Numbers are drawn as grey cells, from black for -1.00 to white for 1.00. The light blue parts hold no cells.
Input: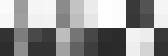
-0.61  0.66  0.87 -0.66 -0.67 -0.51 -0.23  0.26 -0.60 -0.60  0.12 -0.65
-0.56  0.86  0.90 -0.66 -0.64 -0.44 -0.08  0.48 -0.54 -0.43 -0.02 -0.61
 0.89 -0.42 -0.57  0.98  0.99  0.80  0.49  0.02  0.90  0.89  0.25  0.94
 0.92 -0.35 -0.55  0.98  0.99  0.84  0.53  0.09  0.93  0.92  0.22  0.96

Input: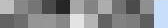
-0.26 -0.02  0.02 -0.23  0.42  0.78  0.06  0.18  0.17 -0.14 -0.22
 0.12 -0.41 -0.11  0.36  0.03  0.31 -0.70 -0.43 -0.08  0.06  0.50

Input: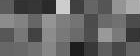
-0.22 -0.44 -0.26 -0.56 -0.77 -0.17  0.06 -0.11 -0.18 -0.19
-0.58 -0.04  0.20 -0.39 -0.16 -0.05  0.10 -0.48 -0.06 -0.32
-0.40 -0.11 -0.17 -0.40 -0.09 -0.01  0.16 -0.20  0.02  0.10
 0.34  0.16 -0.33 -0.21 -0.50  0.61 -0.66 -0.58 -0.61 -0.29

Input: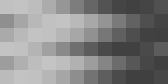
-0.44 -0.50 -0.50 -0.41 -0.26 -0.10  0.11  0.30  0.43  0.51  0.53  0.47
-0.50 -0.44 -0.32 -0.15  0.04  0.23  0.39  0.49  0.54  0.48  0.38  0.23
-0.28 -0.42 -0.49 -0.49 -0.42 -0.28 -0.13  0.08  0.26  0.41  0.51  0.53
-0.50 -0.49 -0.39 -0.25 -0.07  0.14  0.31  0.43  0.51  0.53  0.45  0.33
-0.47 -0.38 -0.23 -0.04  0.16  0.32  0.45  0.53  0.51  0.44  0.30  0.12
-0.37 -0.46 -0.49 -0.46 -0.35 -0.20 -0.02  0.18  0.35  0.48  0.53  0.51

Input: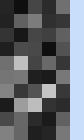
-0.06 -0.71 -0.76 -0.20  0.01
-0.24 -0.79 -0.66 -0.19 -0.43
-0.66 -0.60  0.48  0.23 -0.79
-0.56  0.54 -0.35 -0.56  0.03
-0.06 -0.79 -0.76 -0.06 -0.08
-0.58 -0.18 -0.47  0.50 -0.12
-0.36 -0.88 -0.43 -0.40 -0.76
-0.25 -0.50 -0.45 -0.82 -0.59
-0.58 -0.62 -0.03 -0.24 -0.73
-0.12 -0.66 -0.45 -0.88 -0.71

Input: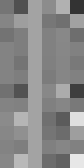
 0.81 -0.24 -0.15  0.28  0.45  0.06
 0.01  0.05  0.00  0.28 -0.01  0.03
 0.24 -0.15 -0.08  0.28  0.13  0.06
 0.75 -0.29 -0.12  0.28  0.42  0.09
-0.05  0.05  0.00  0.28  0.01  0.03
-0.51  0.35  0.07  0.28 -0.36 -0.11
 0.01  0.05 -0.03  0.28 -0.01  0.03
-0.05  0.05  0.00  0.28 -0.09  0.03
 0.01  0.06  0.01  0.28 -0.01  0.03
-0.14  0.07  0.01  0.28 -0.01 -0.10
 0.26 -0.12 -0.07  0.28  0.24  0.04
-0.60  0.39  0.10  0.28 -0.37 -0.08

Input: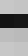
 0.54  0.56
 0.46  0.48
-0.82 -0.84
 0.54  0.56

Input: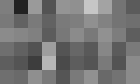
 0.09 -0.10 -0.18  0.14 -0.04 -0.33 -0.05  0.12 -0.17 -0.13
 0.09 -0.35 -0.04 -0.34 -0.27 -0.42  0.43 -0.52 -0.34 -0.26
-0.04 -0.29  0.06 -0.30 -0.19 -0.34  0.24 -0.36 -0.24 -0.13
-0.26 -0.02  0.14 -0.05  0.09 -0.06 -0.28  0.00  0.05  0.09
-0.13 -0.09  0.02  0.13 -0.01 -0.04 -0.23 -0.04 -0.23 -0.05
-0.29 -0.09  0.28  0.55  0.13  0.16 -0.35  0.21 -0.73 -0.01
